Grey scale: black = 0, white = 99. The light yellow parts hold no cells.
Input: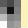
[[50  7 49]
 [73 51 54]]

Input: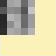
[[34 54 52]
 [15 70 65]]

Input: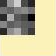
[[44 38 49]
 [16 67 34]]

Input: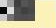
[[ 3 86 30]
 [78 44 31]]

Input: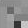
[[58 41 59]
 [58 63 50]]

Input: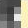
[[29 22 55]
 [39 27 91]]

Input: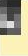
[[41 25 26]
 [58 26 43]]
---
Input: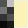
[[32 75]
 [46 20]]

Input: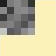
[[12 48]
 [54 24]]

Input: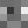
[[42 42]
 [68 21]]

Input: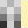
[[84 70]
 [68 87]]

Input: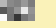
[[71 53]
 [34 46]]

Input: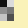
[[ 7 85]
 [56 46]]
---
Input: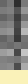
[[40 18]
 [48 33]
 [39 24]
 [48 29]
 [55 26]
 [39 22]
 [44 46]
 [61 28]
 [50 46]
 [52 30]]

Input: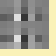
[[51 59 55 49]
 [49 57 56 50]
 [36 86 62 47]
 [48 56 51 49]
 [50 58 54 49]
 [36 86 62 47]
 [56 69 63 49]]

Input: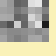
[[66 38 86 36]
 [62 46 68 50]
 [66 39 83 40]
 [41 80 67 11]
 [58 53 58 58]
 [63 49 64 54]]

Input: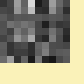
[[20 61 84 20 40]
 [28 58 73 17 35]
 [35 34 34 31 33]
 [31 40 41 12 21]
 [32 47 50 27 32]
 [26 57 66 15 29]
 [36 27 18 46 29]
 [35 24 18 49 35]
 [41 19 10 14 28]]

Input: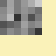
[[43 48 67]
 [53 48 52]
 [56 19 31]
 [32 43 51]
 [42 48 41]]

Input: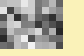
[[71 75 80 54 39]
 [88 65 80 78 54]
 [31 19 71 33 48]
 [54 83 50 44 21]
 [30 61 71 39 15]
 [16 73 31 58 40]
 [43 74 94 67 29]]

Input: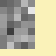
[[38 47 54]
 [52 61 89]
 [61 71 46]
 [60 45 56]
 [55 60 41]
 [48 65 64]
 [48 48 52]]

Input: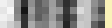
[[93 53 55 46 39 29 77 44]
 [89 50 61 40 58 50 77 29]
 [93 53 55 46 39 30 77 44]
 [88 70 66 49 53 40 76 25]]

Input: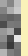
[[64 74]
 [51 78]
 [41 42]
 [30 46]
 [59 27]
 [54 89]
 [44 45]
 [70 43]]
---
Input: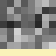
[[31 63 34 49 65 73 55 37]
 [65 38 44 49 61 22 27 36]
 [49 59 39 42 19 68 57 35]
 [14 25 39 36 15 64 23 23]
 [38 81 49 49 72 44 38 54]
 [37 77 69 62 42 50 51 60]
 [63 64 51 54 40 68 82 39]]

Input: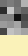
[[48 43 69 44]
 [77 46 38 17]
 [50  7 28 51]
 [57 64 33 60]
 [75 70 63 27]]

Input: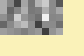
[[52 27 64 46 70 79 54 34 67]
 [40 52 68 47 49 68 54 65 67]
 [45 80 58 50 44 93 52 53 56]
 [53 66 73 55 25 54 54 43 40]
 [57 54 49 55 59 24 57 65 61]]

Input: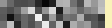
[[40 30 29 32 15  3 12 68 70 44 30 71 59 72 57]
 [30 39 62 84 30 58 84 11 60 54 40 50 55 74 36]
 [ 7 29 40 33 94 29 61 25 45 42 67 31 33 20 34]
 [74 16 40 31 43 91 38 76 11 67 55 60 35 28 43]]

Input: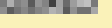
[[68 50 55 35 58 51 25 63 41 61 71 75 47 48]
 [36 45 52 44 51 55 69 64 35 56 44 44 65 55]]

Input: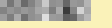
[[46 60 41 51 61 78 56 58 40 59 57 70 65]
 [58 54 59 56 65 67 49 66 23 52 82 66 51]
 [49 66 44 56 59 86 60 59 37 40 61 71 61]]
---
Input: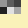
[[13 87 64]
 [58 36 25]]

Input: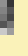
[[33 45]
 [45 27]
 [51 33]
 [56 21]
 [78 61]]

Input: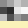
[[27 17 90 96]
 [54 64 79 69]
 [74 32 59 49]]

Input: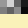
[[49 38 54  4]
 [59 82 38 10]]

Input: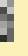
[[18 40]
 [29 75]
 [46 34]
 [63 52]
 [69 40]
 [81 58]]

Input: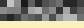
[[20 76 54 10 37 15 31 37 43 15 15 25]
 [25 15 25 43 37 31 59 31 59 70 70 43]
 [54 49 49 25 64 70 43 54 20 64 25 37]]
